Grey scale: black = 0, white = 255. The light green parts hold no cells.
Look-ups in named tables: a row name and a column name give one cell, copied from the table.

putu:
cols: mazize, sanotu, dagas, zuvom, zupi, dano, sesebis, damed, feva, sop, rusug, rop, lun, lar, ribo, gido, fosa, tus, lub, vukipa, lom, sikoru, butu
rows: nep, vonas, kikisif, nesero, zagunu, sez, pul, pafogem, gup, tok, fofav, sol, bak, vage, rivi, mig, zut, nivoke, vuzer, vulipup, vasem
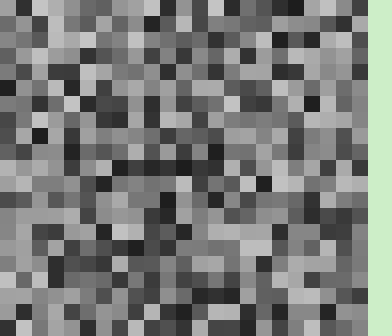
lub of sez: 155
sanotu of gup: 167
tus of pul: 120
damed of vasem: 71
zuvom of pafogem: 155
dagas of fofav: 171
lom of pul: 184
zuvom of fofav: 147
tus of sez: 190
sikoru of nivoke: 107
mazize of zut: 127
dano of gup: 160
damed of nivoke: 56
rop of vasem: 52
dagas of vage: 156
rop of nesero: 56
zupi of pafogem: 104
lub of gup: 66
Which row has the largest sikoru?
kikisif

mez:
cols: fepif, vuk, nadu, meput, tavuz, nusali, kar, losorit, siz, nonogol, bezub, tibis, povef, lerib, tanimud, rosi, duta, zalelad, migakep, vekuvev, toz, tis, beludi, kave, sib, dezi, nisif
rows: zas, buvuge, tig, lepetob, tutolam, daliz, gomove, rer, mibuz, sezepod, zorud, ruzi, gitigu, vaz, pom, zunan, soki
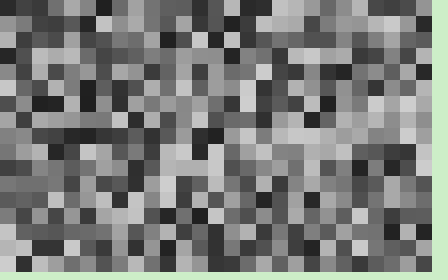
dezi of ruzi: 120
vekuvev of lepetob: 200
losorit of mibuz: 62
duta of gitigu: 37
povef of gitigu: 178
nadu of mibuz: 72
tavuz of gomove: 178
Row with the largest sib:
buvuge

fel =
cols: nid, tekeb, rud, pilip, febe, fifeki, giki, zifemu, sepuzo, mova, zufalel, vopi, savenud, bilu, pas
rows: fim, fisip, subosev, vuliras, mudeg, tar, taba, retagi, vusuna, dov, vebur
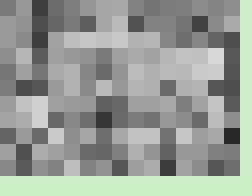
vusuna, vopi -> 198
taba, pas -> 91
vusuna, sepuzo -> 193
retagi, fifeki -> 112
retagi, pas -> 142
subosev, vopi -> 112
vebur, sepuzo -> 158
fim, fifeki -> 148
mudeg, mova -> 174
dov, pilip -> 159
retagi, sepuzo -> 125
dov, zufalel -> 98
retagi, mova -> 115
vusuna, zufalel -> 114
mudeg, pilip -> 169
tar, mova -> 174
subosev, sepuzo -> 177
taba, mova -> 159
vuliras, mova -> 162
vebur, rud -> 143
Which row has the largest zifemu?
subosev

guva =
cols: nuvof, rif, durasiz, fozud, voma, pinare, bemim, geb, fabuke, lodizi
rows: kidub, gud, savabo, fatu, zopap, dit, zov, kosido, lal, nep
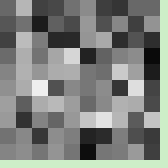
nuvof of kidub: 104
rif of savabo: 188
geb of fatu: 129
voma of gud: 74
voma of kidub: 113
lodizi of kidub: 104
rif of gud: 113
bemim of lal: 43
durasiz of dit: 238
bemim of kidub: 62
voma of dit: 136
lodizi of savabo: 46
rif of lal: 136

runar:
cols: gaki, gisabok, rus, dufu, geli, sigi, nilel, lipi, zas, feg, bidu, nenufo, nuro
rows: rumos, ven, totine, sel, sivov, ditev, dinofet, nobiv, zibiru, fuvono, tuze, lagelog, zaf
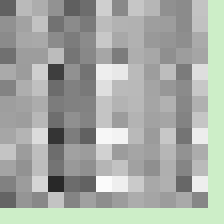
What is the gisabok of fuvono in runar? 156
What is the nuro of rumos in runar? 195
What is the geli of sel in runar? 117
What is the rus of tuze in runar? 189
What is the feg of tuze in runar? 143
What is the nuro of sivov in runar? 222
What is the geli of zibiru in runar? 125
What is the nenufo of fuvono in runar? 146
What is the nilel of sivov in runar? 238
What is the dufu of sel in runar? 188
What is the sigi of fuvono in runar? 156
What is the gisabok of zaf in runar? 149
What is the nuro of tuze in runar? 186
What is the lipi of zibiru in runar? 243
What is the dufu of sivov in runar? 62
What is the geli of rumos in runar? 95

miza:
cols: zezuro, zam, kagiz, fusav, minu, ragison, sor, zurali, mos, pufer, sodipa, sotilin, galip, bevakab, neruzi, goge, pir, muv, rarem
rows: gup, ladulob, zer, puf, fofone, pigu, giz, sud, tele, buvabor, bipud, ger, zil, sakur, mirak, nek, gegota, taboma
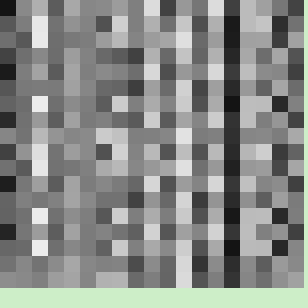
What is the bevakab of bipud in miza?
152
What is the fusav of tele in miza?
148
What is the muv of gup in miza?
119
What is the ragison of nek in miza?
123
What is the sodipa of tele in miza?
134
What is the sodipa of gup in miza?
66
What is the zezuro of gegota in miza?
114
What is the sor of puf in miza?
105
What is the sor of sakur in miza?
87
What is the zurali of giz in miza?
203
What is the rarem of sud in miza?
67
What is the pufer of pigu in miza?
159
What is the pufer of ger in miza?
214
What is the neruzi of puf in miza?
39
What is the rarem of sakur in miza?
125
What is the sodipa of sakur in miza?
125
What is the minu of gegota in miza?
167

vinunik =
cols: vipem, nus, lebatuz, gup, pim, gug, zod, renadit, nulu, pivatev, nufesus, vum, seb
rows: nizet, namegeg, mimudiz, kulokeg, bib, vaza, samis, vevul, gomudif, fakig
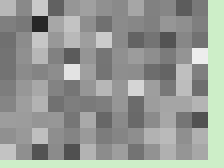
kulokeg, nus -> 144
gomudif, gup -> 142
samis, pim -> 126
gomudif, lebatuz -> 191
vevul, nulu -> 105
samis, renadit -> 150
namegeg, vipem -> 127
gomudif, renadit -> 133
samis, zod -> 126
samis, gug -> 122
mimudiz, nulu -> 99
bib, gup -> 141
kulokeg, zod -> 117
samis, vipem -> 133
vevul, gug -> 169
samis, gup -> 113
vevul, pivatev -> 139
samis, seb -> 180
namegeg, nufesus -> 150
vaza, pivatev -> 158
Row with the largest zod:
mimudiz

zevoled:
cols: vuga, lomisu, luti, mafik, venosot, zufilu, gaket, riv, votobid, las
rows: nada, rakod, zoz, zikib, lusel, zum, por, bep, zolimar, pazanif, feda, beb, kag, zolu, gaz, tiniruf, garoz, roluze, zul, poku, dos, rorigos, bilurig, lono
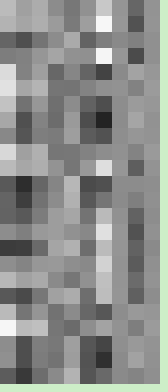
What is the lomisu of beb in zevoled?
45
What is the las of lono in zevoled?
143
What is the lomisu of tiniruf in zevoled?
62
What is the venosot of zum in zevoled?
116
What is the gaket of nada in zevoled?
200
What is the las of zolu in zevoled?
141
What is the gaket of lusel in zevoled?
67
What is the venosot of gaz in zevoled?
145
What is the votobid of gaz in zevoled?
82
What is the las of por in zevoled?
151
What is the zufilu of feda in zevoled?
153
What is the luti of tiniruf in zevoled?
106
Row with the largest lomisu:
dos

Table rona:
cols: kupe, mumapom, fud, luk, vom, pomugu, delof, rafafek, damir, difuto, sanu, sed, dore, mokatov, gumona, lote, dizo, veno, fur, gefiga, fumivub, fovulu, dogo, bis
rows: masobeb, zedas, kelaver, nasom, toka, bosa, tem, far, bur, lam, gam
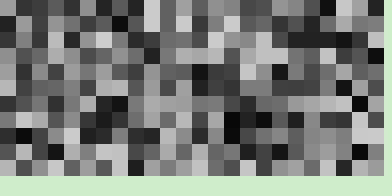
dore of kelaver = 76
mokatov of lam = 101
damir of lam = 72
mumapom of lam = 183
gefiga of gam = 107
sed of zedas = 202
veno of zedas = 53
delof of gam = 87
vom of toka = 156
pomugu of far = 55
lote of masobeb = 72
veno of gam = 145
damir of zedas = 86

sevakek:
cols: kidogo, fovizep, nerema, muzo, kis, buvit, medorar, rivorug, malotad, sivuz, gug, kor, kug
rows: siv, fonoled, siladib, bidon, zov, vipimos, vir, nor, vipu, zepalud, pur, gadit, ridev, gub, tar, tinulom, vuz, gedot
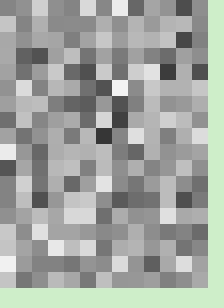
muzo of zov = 201
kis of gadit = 104
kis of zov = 105
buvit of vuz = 148
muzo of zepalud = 173
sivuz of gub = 149
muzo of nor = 159
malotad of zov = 206
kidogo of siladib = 168
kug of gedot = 169
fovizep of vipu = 115
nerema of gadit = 116
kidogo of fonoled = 197
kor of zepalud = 155
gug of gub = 224
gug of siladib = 195
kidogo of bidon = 169
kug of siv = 142

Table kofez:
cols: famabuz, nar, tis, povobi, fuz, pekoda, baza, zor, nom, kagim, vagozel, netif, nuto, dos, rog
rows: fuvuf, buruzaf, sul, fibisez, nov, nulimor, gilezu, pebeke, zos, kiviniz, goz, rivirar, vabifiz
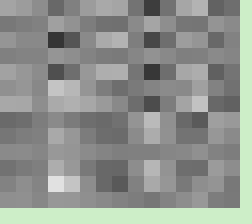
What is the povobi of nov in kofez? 79
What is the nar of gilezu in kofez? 167
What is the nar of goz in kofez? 122
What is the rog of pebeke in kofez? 153
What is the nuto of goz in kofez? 109
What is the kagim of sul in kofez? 71

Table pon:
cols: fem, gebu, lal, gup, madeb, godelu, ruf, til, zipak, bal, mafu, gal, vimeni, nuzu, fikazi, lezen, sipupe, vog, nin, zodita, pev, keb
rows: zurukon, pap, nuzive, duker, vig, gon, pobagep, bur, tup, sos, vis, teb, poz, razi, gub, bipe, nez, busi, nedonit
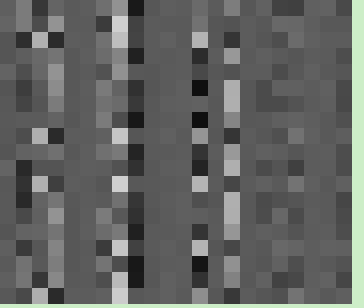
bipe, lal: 87
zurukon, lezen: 87
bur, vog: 95
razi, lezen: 88
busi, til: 185
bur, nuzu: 89
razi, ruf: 123
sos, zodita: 92
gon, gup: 140
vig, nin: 88
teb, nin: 115
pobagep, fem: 88
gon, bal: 86
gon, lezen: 87
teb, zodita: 95
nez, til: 77
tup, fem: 88
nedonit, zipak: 88
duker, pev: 91

